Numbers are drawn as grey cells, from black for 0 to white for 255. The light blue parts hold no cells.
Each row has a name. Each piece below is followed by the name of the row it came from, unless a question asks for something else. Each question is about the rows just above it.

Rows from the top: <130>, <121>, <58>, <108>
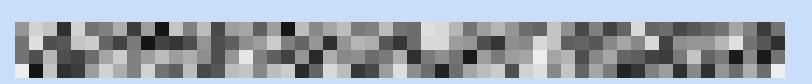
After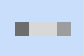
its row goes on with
[149  79  54 142 136 216 196  95 101  87 136 165 136 216  67 142 149 149
 181 222 115  87  48]
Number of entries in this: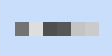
6
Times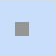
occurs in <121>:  6
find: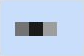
<58>
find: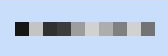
<108>

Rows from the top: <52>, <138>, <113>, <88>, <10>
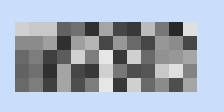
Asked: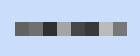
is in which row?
<52>
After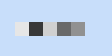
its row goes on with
[151 165]
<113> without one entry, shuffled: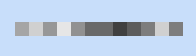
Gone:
[56]
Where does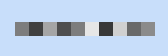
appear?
<10>
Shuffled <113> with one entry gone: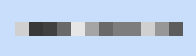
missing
[145]

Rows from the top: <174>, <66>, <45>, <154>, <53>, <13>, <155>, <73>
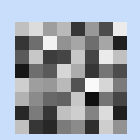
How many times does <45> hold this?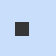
0
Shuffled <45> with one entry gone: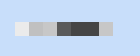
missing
[61]
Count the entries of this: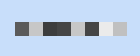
8
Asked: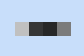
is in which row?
<73>

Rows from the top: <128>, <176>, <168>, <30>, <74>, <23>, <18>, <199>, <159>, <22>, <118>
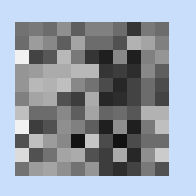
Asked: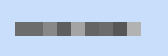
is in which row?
<18>
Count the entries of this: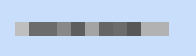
11
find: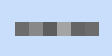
<18>
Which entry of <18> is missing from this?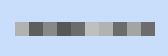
[101]
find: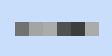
<22>

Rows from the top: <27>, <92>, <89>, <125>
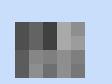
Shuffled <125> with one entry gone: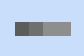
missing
[119]
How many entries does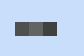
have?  3
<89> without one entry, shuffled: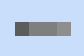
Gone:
[134]
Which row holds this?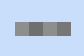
<125>
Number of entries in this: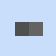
2

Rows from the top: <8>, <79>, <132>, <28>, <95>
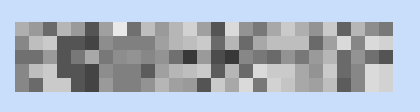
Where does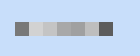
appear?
<95>
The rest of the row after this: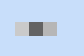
[141 120]
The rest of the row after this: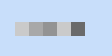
[135 218 210]
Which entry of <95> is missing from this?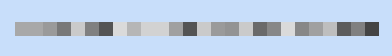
[196]
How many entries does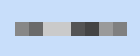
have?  8
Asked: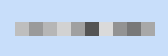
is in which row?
<8>
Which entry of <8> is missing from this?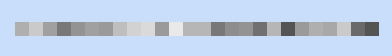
[99]

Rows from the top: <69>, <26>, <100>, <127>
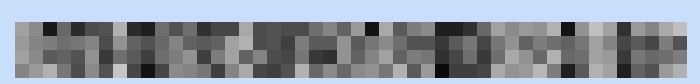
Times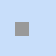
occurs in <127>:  4
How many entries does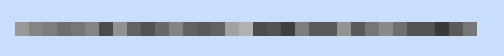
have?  33
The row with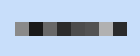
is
<69>
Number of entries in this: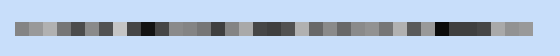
37
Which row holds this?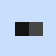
<127>
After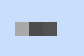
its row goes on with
[ 76  76 110 132  98 153  19 169  90 125 138  31  31  49 104 161 138 153
 146 177  19 146 191 161  49 153 132 169 191]

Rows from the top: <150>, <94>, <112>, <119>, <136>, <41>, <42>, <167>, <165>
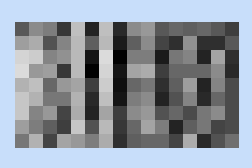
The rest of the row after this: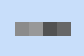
[ 75 119 139  75]
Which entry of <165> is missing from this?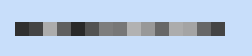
[111]
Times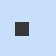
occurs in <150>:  1

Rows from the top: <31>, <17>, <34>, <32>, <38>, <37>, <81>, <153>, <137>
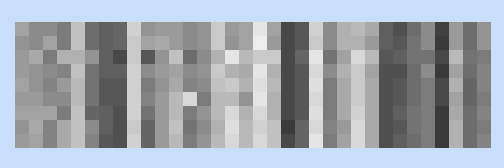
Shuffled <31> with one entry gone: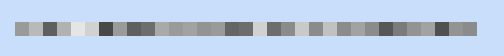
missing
[64]
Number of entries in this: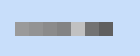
7
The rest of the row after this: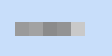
[177 169 229 177  72  87 216 139 177 201 162  80  80 109 139  58 162 109
 131]
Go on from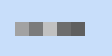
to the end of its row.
[101 201 162 169 154 139 147 201 147 162 237 154  72  87 201 139 177 177
 154  95  87 115 139  58 154 109 147]
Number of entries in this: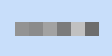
6
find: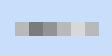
<137>

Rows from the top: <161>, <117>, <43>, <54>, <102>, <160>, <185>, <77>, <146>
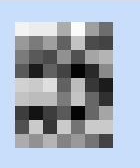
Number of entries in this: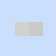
2
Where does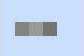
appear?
<146>
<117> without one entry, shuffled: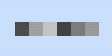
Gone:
[97]
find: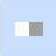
<161>
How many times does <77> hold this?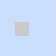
4
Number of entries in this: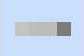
4
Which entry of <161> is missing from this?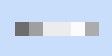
[243]

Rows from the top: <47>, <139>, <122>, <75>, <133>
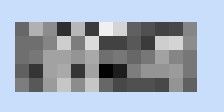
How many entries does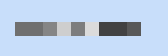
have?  9
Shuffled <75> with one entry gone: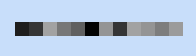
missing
[169]
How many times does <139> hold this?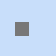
0
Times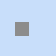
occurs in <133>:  1
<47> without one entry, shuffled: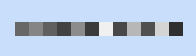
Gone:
[177]
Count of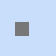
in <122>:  4

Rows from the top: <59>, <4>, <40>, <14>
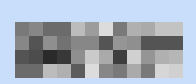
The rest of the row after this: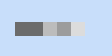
[121 176 170 195 195]
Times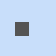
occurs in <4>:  5
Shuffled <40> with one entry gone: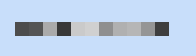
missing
[42]
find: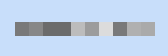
<59>
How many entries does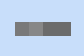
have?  4

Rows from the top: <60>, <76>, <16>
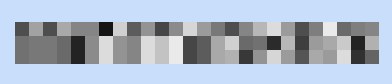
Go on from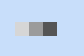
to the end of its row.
[169 155 220  49 100]
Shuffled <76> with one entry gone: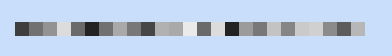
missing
[43]
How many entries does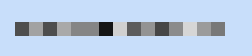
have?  15
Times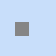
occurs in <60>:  4

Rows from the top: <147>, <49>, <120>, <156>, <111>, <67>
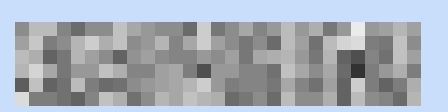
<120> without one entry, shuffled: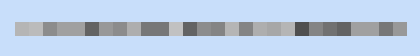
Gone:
[146]
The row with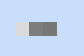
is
<49>
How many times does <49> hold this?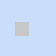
1
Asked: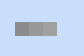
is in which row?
<111>
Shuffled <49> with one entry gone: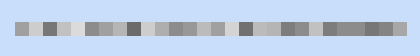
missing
[199]

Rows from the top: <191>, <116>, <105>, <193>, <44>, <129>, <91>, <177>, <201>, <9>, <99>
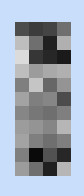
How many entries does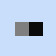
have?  2
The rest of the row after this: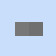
[127]
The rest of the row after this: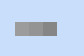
[182]
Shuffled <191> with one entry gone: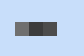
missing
[68]
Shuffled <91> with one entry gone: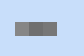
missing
[127]
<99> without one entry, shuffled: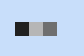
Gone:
[156]
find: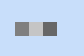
<44>

